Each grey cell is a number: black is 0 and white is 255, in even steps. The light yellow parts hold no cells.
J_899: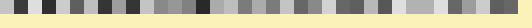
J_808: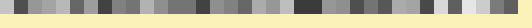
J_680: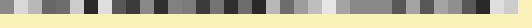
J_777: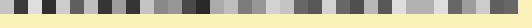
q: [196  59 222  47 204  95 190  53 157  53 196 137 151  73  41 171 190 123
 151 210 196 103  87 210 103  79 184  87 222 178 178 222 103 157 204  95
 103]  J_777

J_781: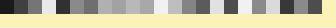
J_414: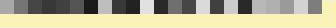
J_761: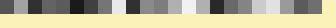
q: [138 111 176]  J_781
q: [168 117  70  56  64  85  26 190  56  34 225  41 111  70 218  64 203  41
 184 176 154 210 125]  J_414
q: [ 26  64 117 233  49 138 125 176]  J_761
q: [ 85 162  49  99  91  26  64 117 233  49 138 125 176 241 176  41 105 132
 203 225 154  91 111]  J_761
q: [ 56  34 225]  J_414

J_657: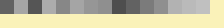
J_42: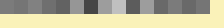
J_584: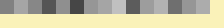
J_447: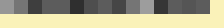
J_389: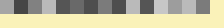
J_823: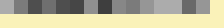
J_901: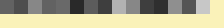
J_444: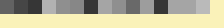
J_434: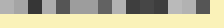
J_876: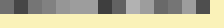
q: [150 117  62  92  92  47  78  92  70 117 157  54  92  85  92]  J_447
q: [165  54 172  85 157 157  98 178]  J_434
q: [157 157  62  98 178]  J_876

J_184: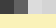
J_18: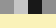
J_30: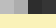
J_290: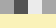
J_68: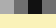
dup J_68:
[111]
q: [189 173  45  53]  J_30
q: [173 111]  J_68
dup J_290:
[167]

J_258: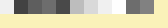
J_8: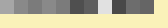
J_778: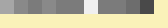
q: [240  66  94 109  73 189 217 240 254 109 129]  J_258
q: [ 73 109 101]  J_8
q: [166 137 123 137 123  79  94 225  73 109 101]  J_8
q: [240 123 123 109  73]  J_778

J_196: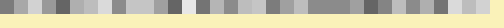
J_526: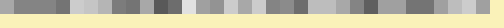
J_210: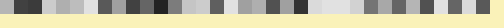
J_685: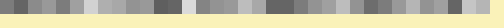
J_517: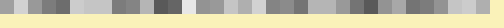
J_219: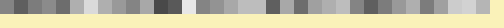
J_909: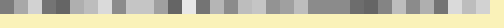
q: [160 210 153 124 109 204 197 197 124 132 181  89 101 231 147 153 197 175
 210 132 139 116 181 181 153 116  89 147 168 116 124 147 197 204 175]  J_517
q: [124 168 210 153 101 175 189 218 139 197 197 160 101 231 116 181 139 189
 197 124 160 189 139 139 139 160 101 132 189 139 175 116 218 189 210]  J_196
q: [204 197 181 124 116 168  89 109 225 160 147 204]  J_526
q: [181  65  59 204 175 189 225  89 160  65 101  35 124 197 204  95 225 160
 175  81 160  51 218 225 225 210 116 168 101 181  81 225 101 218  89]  J_210
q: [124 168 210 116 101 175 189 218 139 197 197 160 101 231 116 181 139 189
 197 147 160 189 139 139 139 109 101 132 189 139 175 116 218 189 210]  J_909
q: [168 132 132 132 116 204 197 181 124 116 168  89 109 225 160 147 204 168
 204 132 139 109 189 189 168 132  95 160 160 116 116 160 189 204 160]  J_526

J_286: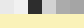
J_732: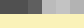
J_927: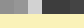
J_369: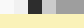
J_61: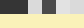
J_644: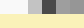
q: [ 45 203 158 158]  J_369
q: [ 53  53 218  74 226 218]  J_61

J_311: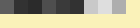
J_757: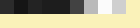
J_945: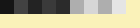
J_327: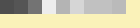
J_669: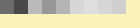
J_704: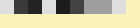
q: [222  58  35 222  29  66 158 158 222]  J_704
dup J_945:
[174]
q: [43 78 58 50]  J_311
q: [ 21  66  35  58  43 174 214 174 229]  J_945
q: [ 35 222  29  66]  J_704

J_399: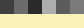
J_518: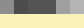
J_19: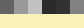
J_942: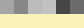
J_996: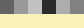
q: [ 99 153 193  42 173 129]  J_996
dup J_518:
[84]

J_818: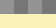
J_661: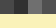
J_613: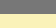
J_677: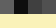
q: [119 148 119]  J_818
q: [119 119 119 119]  J_613
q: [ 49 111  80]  J_661
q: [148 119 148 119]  J_818
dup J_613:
[119]

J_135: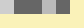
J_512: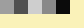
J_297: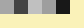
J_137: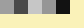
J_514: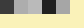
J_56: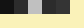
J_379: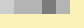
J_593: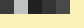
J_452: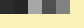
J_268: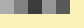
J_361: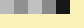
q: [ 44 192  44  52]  J_56
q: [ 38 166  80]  J_452
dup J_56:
[44]
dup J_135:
[102]
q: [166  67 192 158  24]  J_297
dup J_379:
[180]
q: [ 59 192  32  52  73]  J_593

